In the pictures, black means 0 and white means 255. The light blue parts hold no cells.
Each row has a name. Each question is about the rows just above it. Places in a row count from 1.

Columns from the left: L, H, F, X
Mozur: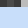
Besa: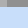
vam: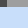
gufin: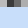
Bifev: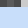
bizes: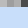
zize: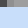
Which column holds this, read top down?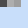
F
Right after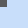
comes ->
[75]
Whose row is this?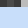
Mozur
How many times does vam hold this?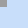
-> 3

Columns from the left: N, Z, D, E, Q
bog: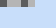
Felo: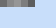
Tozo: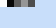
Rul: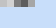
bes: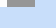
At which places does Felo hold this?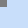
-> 4
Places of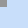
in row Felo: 3
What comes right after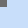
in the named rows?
[137]
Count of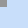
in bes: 4
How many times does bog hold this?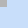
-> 3
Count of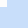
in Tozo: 1

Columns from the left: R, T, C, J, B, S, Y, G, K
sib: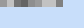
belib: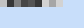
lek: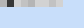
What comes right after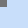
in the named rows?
[100]
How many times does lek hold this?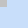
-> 2
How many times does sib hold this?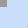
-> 2

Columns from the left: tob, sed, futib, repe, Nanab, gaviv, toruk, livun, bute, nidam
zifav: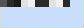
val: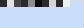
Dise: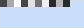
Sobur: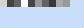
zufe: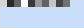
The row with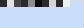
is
val
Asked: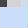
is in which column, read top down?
tob
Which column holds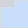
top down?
tob
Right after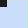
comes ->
[226]
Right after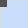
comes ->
[42]
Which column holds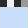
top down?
nidam
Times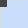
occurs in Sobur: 2

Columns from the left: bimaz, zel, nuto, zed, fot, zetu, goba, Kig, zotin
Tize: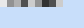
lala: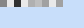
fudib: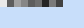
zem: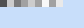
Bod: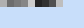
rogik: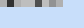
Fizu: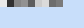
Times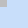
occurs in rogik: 3
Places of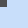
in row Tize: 4 8
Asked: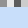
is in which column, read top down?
zel
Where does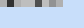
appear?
rogik
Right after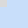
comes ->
[109]

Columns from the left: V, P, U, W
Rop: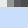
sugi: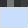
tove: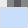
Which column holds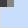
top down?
W
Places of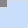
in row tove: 2 4
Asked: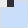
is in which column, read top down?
V
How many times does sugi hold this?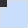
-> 2
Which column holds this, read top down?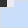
V

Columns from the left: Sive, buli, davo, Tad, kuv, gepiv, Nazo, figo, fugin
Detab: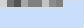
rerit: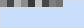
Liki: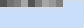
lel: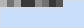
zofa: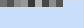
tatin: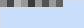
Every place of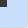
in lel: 4 5 8
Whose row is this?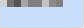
Detab
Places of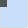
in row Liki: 1 5
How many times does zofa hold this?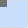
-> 1
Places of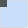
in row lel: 9
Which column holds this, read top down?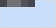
buli
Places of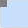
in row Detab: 5 6 9

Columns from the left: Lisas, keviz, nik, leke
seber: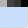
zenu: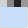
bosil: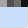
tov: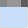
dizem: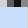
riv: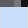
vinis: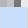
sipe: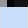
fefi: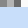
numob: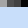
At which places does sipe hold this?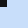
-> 3 4
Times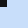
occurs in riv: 1
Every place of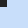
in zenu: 3
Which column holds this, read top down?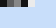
leke

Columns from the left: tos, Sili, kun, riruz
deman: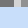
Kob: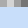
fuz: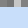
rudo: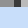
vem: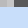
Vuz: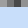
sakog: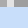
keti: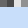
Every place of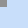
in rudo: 1 2
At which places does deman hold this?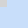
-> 3
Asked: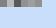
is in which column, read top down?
riruz
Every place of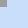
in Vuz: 1
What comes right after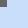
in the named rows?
[73]

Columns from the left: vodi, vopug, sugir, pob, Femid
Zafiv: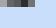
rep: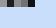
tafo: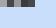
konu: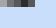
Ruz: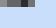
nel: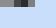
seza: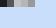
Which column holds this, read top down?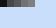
Femid
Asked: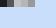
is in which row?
seza

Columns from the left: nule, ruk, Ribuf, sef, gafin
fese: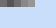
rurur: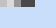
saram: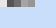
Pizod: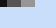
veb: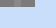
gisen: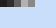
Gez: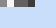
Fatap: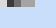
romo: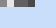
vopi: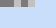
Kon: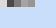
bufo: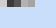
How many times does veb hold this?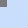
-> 4
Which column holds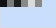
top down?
nule
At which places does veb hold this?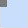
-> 1 2 4 5
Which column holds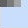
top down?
sef
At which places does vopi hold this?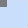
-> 1 2 4

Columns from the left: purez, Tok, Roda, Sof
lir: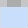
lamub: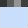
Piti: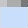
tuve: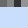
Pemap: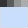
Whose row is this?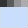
Pemap
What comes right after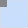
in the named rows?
[51]

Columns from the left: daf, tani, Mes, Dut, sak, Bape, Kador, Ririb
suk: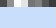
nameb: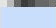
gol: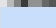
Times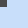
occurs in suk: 1
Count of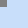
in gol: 1
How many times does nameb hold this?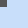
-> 0
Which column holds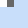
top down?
Mes

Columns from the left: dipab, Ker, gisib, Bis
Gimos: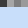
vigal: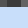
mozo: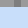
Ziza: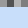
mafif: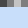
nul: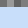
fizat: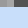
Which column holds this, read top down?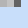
gisib
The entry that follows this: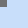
[154]
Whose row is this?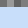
nul
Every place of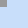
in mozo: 1 2 4
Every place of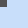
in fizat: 3 4
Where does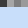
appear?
Gimos

